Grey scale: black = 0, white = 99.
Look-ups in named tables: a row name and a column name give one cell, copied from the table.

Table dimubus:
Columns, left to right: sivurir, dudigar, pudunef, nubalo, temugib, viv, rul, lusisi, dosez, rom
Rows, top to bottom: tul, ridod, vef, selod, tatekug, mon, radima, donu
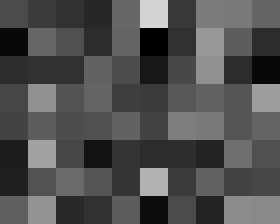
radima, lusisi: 38
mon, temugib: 20
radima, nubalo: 33
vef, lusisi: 56
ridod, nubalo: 17
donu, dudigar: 57
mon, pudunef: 27
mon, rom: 31
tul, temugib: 40
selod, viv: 23
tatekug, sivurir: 26
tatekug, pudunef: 30
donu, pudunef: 16
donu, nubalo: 19
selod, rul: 34
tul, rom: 39
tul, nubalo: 15
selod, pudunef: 32
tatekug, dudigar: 36
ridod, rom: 17

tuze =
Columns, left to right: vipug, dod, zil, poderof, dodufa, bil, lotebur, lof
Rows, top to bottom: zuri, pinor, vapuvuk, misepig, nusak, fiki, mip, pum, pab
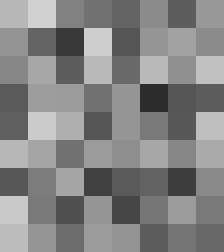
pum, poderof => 58
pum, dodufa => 27
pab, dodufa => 57
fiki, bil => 65
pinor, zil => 22
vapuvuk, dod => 65
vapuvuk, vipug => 52
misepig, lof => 36
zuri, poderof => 44
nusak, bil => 47
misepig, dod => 61
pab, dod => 58
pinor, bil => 58
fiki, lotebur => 52
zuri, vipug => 71
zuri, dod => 81
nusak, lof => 74
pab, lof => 40
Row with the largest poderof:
pinor

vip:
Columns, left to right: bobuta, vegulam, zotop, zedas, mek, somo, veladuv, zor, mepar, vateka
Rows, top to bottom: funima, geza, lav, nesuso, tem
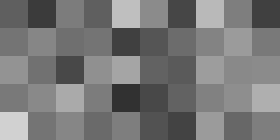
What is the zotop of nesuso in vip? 66
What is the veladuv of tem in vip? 26
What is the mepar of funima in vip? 49
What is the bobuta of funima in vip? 37
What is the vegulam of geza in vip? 52
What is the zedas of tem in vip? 41
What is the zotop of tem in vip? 52
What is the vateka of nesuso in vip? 68
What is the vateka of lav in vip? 54
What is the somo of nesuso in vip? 28
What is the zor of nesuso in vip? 50
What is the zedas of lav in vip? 56
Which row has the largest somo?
funima

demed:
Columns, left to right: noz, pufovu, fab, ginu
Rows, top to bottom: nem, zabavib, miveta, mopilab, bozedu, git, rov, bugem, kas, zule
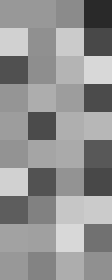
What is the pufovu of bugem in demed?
50
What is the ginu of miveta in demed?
84
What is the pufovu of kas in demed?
62
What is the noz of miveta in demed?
31
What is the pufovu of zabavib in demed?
56
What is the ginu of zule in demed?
56
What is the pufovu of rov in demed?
32
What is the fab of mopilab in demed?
61
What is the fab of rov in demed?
57
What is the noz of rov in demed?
81
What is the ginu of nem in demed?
16
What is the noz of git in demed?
57

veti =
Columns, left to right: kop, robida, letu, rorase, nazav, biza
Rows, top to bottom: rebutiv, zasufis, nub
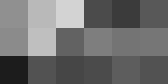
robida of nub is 32
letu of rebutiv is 82
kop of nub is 11
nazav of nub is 36
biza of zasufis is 46
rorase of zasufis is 49
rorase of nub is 29
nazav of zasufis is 45
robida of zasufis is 74
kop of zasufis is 54
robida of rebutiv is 72

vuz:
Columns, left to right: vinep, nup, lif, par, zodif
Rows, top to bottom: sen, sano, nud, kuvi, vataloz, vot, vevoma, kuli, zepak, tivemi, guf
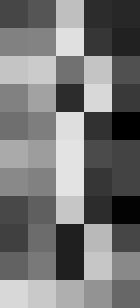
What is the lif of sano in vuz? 87
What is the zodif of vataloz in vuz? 0
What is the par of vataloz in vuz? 19
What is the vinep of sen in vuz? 27
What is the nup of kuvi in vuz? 63
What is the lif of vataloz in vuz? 86
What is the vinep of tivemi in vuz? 38
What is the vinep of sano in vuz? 50
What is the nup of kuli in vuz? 37
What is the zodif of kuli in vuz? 1
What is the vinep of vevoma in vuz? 53
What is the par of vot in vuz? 29
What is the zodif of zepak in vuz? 27
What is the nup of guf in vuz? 78
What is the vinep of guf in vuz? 84
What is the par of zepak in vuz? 72
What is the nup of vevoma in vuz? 50

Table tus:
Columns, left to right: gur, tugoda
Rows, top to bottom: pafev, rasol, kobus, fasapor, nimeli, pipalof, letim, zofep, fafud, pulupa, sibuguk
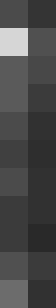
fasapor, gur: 35
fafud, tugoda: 16
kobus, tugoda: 28
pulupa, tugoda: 23
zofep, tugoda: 19
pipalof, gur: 25
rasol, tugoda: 31
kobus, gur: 35
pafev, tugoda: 20
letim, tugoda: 19
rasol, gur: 83
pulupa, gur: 31
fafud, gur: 23
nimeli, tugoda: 19
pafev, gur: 29
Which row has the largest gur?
rasol

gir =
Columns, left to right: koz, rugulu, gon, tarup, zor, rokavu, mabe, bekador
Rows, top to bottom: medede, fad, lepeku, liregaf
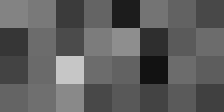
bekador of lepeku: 36
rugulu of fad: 42
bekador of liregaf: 25
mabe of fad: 35
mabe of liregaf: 35
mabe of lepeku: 42
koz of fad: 21
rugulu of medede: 47

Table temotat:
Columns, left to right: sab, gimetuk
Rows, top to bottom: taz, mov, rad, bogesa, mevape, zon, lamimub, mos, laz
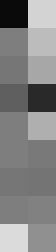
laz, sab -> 85
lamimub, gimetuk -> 45
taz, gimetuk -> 82
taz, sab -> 4
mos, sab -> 49
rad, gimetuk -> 65
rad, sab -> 46
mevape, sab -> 49
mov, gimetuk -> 73
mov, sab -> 49
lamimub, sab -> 46
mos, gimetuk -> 50
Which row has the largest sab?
laz

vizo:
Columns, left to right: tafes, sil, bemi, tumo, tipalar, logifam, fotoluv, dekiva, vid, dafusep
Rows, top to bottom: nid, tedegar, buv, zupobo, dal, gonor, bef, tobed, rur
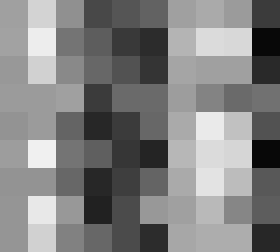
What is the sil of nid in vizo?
82
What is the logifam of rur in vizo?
17
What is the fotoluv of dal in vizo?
66
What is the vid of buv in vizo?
62
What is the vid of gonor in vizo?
83
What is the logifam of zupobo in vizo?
41
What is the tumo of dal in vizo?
15
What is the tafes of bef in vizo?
57
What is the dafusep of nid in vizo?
23
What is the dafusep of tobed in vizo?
36
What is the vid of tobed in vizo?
52
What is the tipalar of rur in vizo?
29
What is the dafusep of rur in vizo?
15
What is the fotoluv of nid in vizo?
62
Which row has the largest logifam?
tobed

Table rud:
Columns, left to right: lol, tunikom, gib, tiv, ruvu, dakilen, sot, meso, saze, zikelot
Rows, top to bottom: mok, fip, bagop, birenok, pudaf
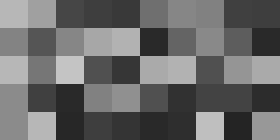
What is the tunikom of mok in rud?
62
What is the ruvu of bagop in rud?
21
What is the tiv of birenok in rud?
50
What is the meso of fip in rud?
53
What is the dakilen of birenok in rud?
31
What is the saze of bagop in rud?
58
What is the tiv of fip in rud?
65
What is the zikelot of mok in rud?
24
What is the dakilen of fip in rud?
16
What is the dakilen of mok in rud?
43
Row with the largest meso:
pudaf

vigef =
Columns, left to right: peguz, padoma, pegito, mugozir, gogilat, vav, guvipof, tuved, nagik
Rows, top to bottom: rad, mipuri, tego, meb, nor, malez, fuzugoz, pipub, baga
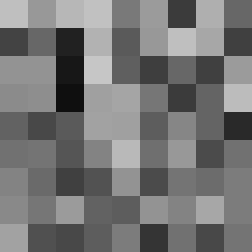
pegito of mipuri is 13
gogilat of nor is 62
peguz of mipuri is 26
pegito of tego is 9
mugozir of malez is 51
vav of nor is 36
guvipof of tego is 40
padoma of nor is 28
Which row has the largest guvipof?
mipuri

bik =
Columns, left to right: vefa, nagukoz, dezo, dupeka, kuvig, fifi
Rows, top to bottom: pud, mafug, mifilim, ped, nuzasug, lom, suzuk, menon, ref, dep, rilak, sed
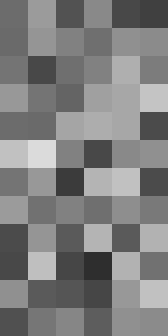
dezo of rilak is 33
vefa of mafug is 41
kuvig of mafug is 56
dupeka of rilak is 27
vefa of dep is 28
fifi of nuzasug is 29
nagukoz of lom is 85
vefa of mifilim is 45
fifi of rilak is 75
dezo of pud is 32
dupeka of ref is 70
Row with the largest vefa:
lom

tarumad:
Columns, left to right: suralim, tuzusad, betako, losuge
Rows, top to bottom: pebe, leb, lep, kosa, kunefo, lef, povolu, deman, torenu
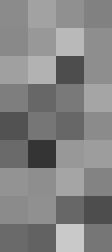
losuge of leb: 55
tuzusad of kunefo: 46
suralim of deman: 54
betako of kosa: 47
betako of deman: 40
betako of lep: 30
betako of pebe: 56
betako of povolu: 64
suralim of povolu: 57
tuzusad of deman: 56
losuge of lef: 61
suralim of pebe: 54
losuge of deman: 30
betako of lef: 59
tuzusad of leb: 59
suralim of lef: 41
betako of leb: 72
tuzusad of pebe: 63
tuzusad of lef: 20
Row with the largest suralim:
lep

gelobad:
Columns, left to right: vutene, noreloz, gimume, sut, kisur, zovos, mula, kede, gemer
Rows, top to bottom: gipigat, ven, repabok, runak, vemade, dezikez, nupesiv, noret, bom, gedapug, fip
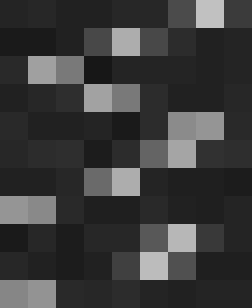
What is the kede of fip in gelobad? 14
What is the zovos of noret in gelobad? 16
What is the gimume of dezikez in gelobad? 18
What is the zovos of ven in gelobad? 28
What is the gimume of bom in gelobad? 11
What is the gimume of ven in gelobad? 13
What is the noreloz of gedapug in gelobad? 13
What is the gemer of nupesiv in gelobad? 11
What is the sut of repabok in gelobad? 9

